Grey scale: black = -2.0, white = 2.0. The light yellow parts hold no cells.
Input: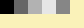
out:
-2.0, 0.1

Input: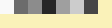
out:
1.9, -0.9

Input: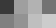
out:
-1.1, 1.2

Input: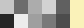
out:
1.1, -0.8

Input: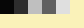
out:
-1.9, 1.5

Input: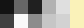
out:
-1.7, 1.3

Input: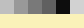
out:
1.0, 1.3

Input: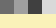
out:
-0.3, 1.4

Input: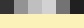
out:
-1.2, -1.5

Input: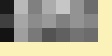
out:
-1.6, -0.3
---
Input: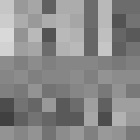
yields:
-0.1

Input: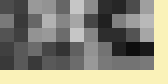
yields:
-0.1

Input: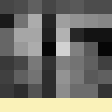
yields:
-1.2

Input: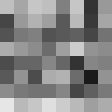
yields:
0.7

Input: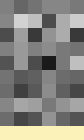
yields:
-0.7

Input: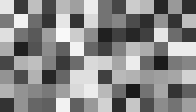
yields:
0.5

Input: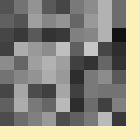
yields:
-1.1
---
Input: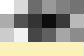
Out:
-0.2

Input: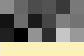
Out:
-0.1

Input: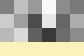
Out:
-0.1

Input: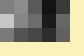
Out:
-1.1

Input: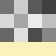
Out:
-1.0

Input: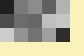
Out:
0.8
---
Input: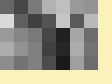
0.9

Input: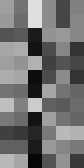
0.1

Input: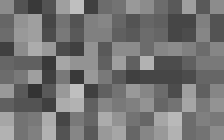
-0.7

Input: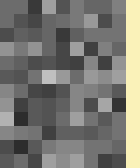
-0.2

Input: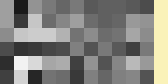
0.3

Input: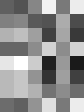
-0.8

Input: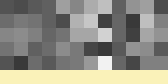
0.0
